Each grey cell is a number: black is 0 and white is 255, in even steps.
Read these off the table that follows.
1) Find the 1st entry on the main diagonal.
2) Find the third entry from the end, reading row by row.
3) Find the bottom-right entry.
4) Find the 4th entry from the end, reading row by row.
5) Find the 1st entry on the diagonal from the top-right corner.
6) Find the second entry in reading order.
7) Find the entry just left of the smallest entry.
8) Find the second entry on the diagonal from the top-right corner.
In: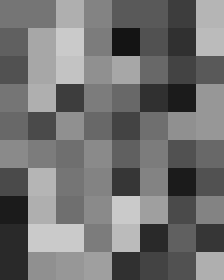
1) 117
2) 67
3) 175
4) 48
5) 181
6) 117
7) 124
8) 48

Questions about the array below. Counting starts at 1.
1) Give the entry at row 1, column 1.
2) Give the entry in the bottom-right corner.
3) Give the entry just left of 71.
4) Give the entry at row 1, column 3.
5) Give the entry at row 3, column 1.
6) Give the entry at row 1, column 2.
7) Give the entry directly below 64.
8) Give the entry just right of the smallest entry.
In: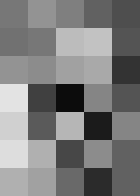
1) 119
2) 97
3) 176
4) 127
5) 147
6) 147
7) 90
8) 133

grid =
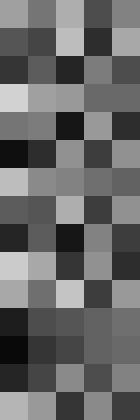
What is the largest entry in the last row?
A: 181
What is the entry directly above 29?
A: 168
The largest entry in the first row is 174
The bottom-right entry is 61
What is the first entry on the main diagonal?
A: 160
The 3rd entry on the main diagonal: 37
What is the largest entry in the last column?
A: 168
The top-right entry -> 130
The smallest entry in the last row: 53
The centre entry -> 174
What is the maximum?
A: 210
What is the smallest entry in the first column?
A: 9
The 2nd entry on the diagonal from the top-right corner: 45
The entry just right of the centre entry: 61
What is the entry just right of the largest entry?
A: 160
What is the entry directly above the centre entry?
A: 130
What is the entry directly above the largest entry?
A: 53
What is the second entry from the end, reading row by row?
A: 138
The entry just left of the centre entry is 85
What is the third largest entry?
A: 196

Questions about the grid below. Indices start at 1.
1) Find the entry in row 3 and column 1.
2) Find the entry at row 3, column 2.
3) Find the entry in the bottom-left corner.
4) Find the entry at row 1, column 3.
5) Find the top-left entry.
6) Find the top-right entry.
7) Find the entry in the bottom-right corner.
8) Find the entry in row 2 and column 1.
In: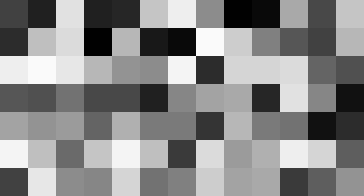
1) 238
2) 250
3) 65
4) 225
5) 65
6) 197
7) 147
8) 44

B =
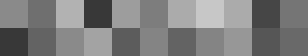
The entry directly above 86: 70
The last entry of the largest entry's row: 117
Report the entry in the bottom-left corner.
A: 56
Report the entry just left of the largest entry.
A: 171
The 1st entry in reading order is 138
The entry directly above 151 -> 171
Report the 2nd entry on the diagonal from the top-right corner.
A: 86

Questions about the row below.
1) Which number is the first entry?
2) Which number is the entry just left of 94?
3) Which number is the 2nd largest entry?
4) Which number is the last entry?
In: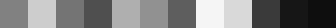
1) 129
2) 145
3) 217
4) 14

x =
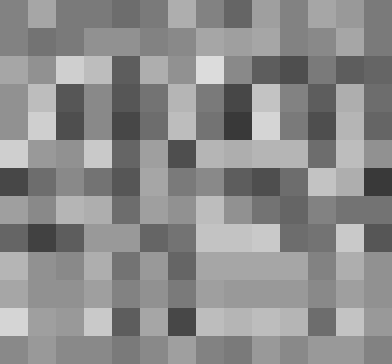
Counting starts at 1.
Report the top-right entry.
122
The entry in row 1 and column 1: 130
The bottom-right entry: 130
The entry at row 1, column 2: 166
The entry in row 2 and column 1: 130
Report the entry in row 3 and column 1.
166
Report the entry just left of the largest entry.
145
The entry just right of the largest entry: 137
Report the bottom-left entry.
137
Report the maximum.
220
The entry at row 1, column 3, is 122

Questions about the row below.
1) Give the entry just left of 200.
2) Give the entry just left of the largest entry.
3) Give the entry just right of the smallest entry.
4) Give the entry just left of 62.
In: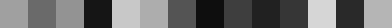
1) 21
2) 54
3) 62
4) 14

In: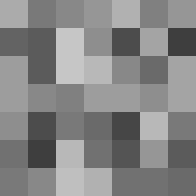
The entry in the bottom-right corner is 106
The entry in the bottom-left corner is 121
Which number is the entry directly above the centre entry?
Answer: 184
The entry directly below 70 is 84
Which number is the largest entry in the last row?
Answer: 191
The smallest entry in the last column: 62
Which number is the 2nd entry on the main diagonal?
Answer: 91
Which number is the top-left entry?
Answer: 171
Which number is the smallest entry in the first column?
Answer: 99
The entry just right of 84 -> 150
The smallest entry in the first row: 121
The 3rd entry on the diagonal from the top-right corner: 136
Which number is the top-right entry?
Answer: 150

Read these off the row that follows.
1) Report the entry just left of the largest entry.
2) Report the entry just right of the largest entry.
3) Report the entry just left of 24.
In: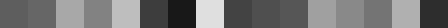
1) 24
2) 67
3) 61

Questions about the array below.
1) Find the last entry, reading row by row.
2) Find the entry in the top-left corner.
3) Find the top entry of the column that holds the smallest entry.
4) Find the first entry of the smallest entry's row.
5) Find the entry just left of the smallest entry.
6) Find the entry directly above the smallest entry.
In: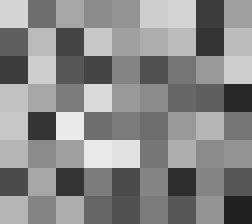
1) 33
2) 212
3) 160
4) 181
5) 147
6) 87
